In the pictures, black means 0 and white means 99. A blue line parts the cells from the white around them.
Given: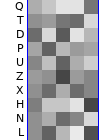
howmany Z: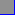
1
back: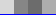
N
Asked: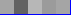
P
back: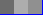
N

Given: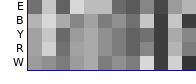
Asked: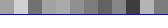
R

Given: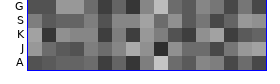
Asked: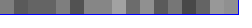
S
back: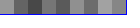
S
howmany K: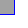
2
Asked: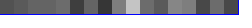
A

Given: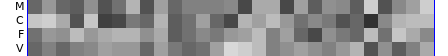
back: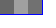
C
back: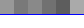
F
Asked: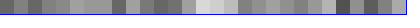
V
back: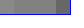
M

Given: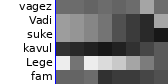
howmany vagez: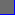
5
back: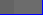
vagez

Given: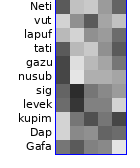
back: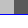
Neti
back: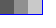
tati
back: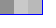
tati

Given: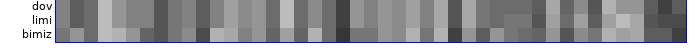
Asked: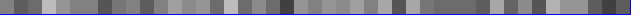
dov
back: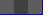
dov
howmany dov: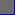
7
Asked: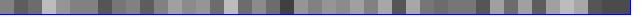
limi
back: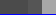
limi

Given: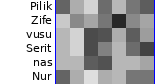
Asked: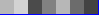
Serit
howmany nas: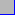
4
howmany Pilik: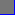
1
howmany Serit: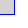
1
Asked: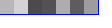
vusu
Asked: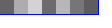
Pilik

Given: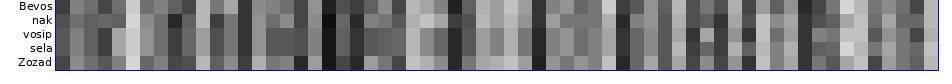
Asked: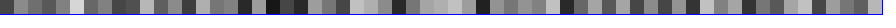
Zozad
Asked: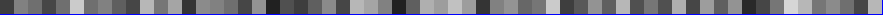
Bevos

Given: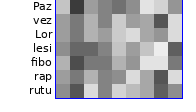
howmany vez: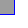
2
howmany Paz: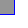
1

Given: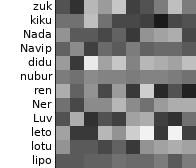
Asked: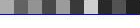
ren
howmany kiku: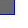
0
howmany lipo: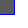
3
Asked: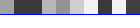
leto
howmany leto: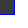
3

